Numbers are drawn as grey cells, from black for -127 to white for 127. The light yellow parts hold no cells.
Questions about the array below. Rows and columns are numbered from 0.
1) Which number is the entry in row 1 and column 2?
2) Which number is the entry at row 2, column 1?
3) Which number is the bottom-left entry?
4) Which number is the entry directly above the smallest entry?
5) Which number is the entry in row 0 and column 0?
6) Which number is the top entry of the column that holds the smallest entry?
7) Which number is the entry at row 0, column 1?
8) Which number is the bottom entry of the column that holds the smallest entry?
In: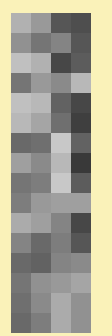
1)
4
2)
49
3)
-22
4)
-29
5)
49
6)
-49
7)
25
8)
17

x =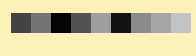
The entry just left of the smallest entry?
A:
-10
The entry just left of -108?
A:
30

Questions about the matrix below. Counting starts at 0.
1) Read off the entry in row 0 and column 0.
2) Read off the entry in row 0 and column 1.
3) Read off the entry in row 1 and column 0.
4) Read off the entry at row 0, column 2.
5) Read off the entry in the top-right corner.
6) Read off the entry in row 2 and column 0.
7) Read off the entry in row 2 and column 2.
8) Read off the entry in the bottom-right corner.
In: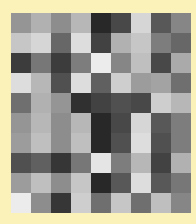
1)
21
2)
49
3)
70
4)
13
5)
6
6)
-67
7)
-67
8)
6

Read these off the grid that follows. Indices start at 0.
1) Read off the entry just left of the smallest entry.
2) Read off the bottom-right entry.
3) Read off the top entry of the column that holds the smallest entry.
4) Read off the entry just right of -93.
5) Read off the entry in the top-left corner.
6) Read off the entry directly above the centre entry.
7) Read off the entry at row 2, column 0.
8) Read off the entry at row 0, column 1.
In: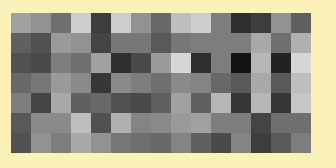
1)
-2
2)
-2
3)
-80
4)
86
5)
33
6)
26
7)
-46
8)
18

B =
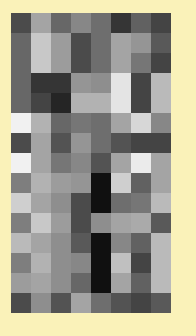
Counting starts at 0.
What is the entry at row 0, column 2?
-24
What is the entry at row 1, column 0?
-24
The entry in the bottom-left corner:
-52
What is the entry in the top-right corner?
-59
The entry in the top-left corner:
-52
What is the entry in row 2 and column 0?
-24
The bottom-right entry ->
-38
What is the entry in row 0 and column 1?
36
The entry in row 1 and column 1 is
72
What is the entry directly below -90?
-24
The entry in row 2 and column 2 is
28

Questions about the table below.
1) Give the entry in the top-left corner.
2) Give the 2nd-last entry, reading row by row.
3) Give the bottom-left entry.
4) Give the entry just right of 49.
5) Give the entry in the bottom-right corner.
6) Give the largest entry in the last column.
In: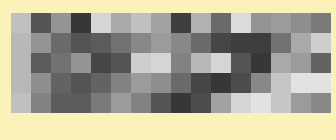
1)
64
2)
27
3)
64
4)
-21
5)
8
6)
98

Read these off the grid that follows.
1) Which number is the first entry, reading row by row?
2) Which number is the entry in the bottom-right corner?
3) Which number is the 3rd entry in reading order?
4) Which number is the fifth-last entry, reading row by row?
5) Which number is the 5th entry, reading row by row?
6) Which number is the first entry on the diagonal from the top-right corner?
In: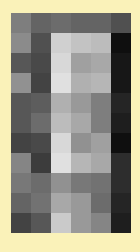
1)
-1
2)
-97
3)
-19
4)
-40
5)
-27
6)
-47

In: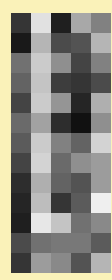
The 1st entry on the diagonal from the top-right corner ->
1
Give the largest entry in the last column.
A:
111
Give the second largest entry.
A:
103
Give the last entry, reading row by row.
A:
53
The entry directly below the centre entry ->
-21
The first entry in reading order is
-74
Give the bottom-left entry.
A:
-74
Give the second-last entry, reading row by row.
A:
-44
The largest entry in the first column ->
-14
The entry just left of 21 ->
75
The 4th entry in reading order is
40
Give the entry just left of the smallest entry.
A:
-82
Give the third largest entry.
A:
97
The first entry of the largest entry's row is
-90
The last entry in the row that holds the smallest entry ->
15
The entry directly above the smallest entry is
-90
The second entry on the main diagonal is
53
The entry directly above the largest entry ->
28
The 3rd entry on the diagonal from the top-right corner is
15

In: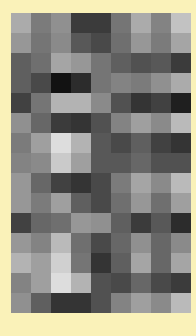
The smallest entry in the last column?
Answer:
-96
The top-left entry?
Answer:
43
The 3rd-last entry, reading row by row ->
31
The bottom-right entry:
58
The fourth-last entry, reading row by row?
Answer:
3
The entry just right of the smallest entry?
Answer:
-83
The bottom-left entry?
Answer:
16
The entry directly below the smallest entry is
51
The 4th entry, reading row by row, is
-68
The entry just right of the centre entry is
-39
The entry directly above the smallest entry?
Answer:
37
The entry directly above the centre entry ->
-39
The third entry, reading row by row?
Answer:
16
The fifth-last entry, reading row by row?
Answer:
-46
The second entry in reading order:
-4
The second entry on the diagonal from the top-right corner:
-4
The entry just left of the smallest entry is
-54
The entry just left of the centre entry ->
31
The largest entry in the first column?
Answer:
51
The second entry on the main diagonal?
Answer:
-10
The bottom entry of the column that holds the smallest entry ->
-75
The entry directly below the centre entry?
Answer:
-54
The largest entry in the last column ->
66
